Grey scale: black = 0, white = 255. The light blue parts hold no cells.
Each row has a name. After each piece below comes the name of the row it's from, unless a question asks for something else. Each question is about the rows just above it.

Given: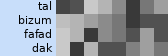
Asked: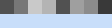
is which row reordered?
fafad
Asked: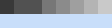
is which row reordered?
fafad
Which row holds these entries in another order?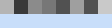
fafad

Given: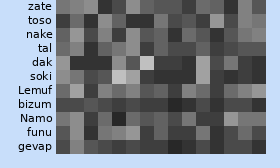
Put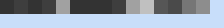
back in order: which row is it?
soki
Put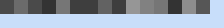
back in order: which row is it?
funu
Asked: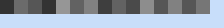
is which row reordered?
nake
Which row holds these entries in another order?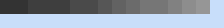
funu

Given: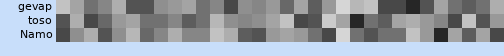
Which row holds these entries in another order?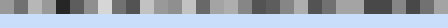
gevap
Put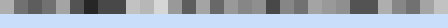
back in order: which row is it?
gevap
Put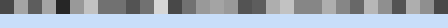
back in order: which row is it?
Namo
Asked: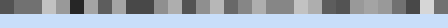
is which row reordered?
Namo
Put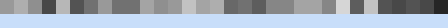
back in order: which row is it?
gevap
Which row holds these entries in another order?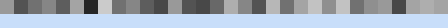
toso
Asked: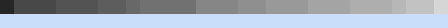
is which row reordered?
Namo

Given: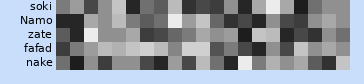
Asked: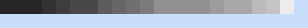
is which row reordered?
Namo
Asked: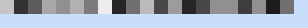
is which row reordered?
nake
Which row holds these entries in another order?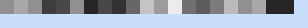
Namo
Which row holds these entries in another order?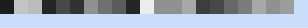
zate
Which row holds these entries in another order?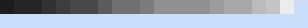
soki

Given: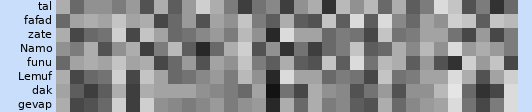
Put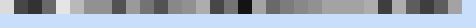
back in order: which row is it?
dak
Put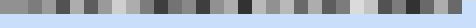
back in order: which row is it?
tal

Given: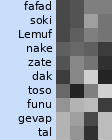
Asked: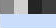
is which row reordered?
dak
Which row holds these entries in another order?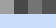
soki
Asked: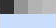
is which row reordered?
tal

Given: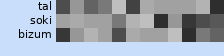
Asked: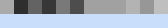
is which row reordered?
bizum
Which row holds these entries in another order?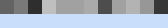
bizum
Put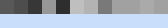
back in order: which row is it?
soki
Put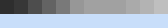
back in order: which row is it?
bizum
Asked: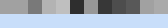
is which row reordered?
soki
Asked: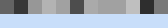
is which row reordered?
bizum

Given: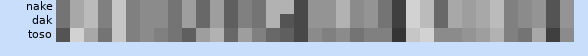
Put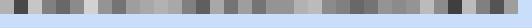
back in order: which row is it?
nake
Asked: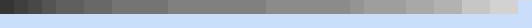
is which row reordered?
toso

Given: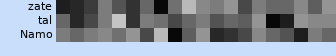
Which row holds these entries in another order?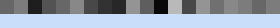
Namo
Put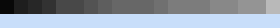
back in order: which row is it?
Namo
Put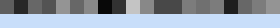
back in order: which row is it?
tal
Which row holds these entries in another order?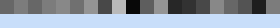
Namo
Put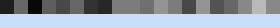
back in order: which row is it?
Namo
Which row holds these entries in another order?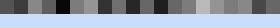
zate
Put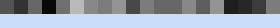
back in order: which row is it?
zate

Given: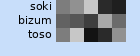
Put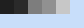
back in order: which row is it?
soki
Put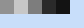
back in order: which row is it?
toso
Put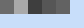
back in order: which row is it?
bizum
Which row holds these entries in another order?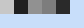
soki
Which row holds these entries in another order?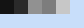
toso

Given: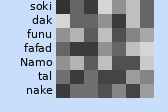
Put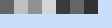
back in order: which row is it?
soki
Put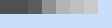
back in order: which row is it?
Namo
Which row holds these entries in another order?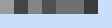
nake
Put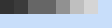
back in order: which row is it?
soki
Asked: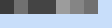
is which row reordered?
tal
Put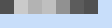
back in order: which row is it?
Namo

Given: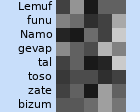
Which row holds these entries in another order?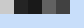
tal
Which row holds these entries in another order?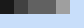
zate

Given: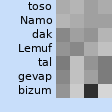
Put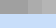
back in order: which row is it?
Namo
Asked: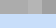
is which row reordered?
toso

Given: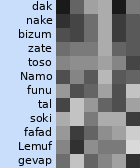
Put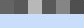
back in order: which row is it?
Namo
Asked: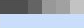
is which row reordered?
funu

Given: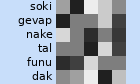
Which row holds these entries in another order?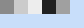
soki
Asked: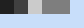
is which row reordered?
gevap
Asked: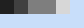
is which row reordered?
tal
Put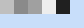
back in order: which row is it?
dak
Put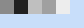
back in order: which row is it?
dak
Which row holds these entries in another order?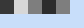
nake

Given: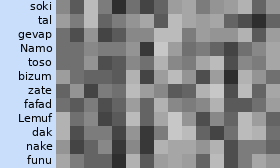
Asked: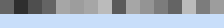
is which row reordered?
tal
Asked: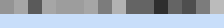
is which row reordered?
funu
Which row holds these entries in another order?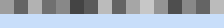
Lemuf
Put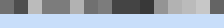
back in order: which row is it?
dak

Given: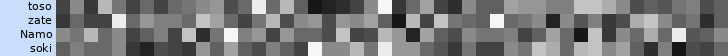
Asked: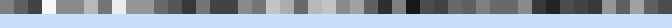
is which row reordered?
soki
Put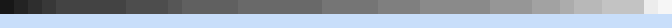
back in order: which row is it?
Namo
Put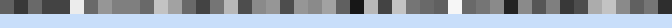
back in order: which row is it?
zate
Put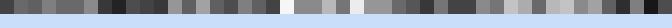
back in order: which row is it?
soki

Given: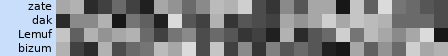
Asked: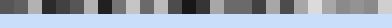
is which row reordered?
zate
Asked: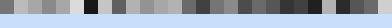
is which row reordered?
Lemuf
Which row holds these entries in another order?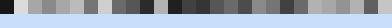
Lemuf
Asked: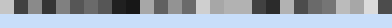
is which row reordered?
bizum
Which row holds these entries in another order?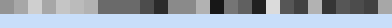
dak

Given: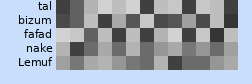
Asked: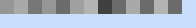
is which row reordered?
nake
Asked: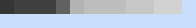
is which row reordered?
fafad
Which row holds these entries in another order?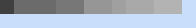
Lemuf

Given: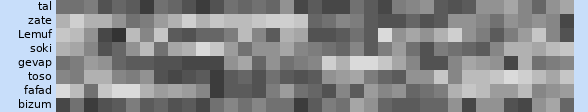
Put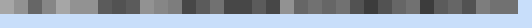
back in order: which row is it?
tal
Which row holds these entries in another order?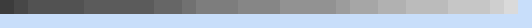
toso

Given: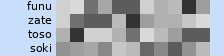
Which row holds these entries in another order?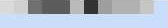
zate
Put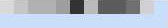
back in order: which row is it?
zate
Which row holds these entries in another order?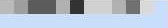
toso
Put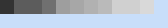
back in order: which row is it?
funu
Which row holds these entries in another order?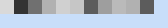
zate
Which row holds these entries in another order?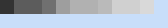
toso
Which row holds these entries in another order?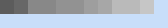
soki

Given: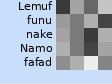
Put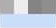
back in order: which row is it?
fafad
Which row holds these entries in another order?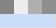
fafad
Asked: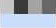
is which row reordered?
Lemuf
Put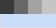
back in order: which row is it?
Lemuf
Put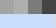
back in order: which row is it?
Namo
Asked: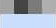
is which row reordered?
Namo
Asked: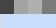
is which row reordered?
Namo

